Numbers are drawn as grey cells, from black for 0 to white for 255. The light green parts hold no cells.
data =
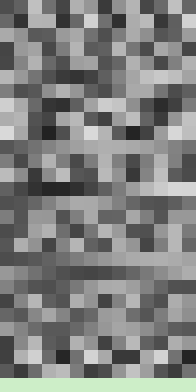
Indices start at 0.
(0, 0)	78
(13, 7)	96
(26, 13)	114
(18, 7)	151
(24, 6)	147
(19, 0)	152
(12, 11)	190
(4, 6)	163
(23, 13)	88
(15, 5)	127
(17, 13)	102
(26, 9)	194
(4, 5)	158
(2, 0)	170
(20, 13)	80
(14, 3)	129
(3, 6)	91
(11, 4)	126
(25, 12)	114
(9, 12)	215
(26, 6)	62
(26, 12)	60
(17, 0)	86
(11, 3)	178
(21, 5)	174
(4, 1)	132
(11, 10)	125
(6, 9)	169
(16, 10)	80
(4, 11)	73
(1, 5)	104
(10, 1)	99
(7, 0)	207
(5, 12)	190
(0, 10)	71
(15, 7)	99

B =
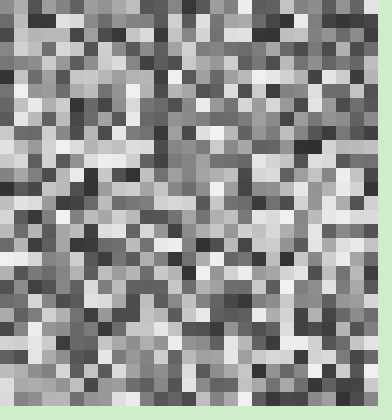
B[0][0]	141
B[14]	[190, 226, 220, 155, 61, 67, 106, 188, 109, 119, 126, 209, 215, 209, 88, 199, 113, 108, 59, 113, 77, 211, 149, 229, 172, 82, 208]
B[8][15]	106
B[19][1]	85
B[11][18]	229
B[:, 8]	[168, 147, 56, 138, 219, 158, 147, 143, 87, 231, 192, 234, 81, 198, 109, 207, 227, 112, 117, 156, 188, 168, 76, 108, 169, 123, 218, 157, 222]
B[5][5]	198
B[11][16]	112
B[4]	[118, 132, 141, 202, 152, 92, 143, 203, 219, 134, 65, 93, 79, 201, 171, 151, 206, 95, 119, 78, 186, 115, 143, 101, 122, 102, 189]
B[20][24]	123
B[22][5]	113
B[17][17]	70
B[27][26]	202
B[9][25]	86
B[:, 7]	[146, 109, 76, 207, 203, 182, 114, 71, 162, 75, 199, 238, 199, 157, 188, 167, 221, 107, 62, 189, 126, 218, 152, 57, 197, 230, 90, 152, 152]
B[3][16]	113
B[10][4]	239
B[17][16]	185
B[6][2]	150
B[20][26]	88
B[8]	[91, 229, 186, 97, 187, 71, 107, 162, 87, 233, 105, 98, 146, 138, 127, 106, 108, 124, 158, 138, 68, 156, 119, 146, 140, 97, 138]
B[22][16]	89
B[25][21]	59
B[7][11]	106
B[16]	[185, 110, 181, 90, 166, 188, 64, 221, 227, 100, 215, 150, 67, 140, 172, 198, 151, 207, 193, 215, 174, 137, 229, 98, 137, 118, 83]
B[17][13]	131
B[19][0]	177
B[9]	[201, 108, 106, 206, 136, 77, 182, 75, 231, 124, 113, 57, 159, 74, 223, 241, 183, 98, 149, 124, 190, 132, 85, 61, 120, 86, 65]
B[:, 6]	[157, 138, 158, 83, 143, 200, 188, 104, 107, 182, 180, 221, 53, 51, 106, 187, 64, 59, 87, 93, 218, 224, 61, 123, 100, 78, 194, 71, 148]
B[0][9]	189
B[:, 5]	[97, 216, 70, 199, 92, 198, 172, 52, 71, 77, 220, 146, 234, 80, 67, 129, 188, 56, 207, 179, 97, 89, 113, 104, 105, 86, 92, 191, 111]
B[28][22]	138
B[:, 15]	[156, 117, 113, 132, 151, 104, 96, 152, 106, 241, 203, 113, 175, 240, 199, 175, 198, 79, 238, 150, 161, 100, 95, 60, 96, 163, 142, 99, 131]
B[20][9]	97
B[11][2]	94

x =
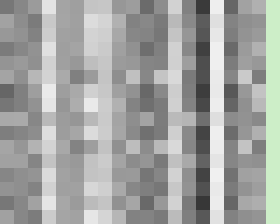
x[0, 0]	119
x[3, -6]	136
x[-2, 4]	167
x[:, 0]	[119, 162, 152, 123, 148, 164, 102, 118, 169, 126, 165, 161, 134, 147, 119, 161]
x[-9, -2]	144
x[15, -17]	124
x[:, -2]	[162, 143, 147, 155, 159, 202, 152, 144, 146, 150, 195, 147, 161, 147, 168, 143]
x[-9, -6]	131
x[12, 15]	240
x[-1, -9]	131
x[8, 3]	185
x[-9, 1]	128
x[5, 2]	183
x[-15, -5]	92
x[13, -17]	131
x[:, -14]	[159, 160, 159, 164, 152, 128, 169, 173, 150, 166, 131, 153, 156, 161, 155, 162]
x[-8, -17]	135
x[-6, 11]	185
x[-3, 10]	127
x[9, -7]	207
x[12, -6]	143
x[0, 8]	151
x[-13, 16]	106
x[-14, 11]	119
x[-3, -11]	169
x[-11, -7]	217
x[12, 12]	210
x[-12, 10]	133
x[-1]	[161, 135, 124, 203, 165, 162, 230, 213, 182, 130, 131, 122, 187, 127, 88, 225, 130, 143, 148]
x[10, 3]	211
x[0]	[119, 135, 155, 227, 164, 159, 196, 198, 151, 157, 107, 141, 210, 129, 58, 238, 102, 162, 176]
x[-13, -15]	159
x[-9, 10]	111
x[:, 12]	[210, 185, 196, 209, 208, 217, 205, 208, 186, 207, 217, 192, 210, 199, 210, 187]
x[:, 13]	[129, 137, 150, 136, 158, 123, 126, 131, 181, 137, 134, 169, 143, 146, 121, 127]

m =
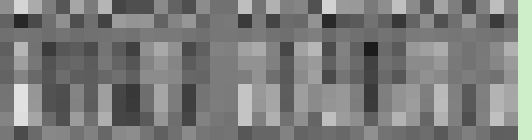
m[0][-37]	143
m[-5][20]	89
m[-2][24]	156
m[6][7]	159
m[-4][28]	147
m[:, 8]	[70, 155, 117, 90, 100, 112, 70, 69, 70, 137]
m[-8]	[112, 117, 115, 110, 116, 110, 113, 114, 117, 114, 123, 121, 121, 116, 112, 119, 119, 117, 123, 114, 111, 121, 127, 106, 118, 112, 107, 115, 109, 122, 123, 120, 118, 121, 117, 114, 123]
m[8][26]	96
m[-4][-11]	58
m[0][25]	153
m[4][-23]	105
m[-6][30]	139
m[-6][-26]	150
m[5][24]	117
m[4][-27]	131
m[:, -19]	[115, 121, 123, 170, 146, 146, 153, 151, 128, 102]
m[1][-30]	66
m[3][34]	121
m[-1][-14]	110
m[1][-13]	85
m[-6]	[103, 159, 119, 83, 99, 103, 92, 120, 100, 85, 131, 150, 133, 92, 105, 124, 124, 146, 146, 128, 91, 145, 154, 97, 127, 107, 65, 113, 105, 139, 139, 152, 121, 115, 122, 134, 154]
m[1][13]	150
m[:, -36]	[213, 40, 117, 182, 159, 132, 225, 225, 222, 75]
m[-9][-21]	121
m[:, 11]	[138, 99, 121, 169, 150, 140, 166, 166, 150, 96]
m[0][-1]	133
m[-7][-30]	116
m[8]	[132, 222, 165, 107, 80, 156, 112, 175, 70, 68, 90, 150, 110, 70, 130, 119, 115, 196, 128, 176, 113, 143, 101, 191, 156, 143, 96, 138, 179, 150, 102, 177, 127, 79, 130, 192, 147]
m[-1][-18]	102
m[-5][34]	118
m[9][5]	114
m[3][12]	145

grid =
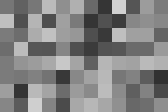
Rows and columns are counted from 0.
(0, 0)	118
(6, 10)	130
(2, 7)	57
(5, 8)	119
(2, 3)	193
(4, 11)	177
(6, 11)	73
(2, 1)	109
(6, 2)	185
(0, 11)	123
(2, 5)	151
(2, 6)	79
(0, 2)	119
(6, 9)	95
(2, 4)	158
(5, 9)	130
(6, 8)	139
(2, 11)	99
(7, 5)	168
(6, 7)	188
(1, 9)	135
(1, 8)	60
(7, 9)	104
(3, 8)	86
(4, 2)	156
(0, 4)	143
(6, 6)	138
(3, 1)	188
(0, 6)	105
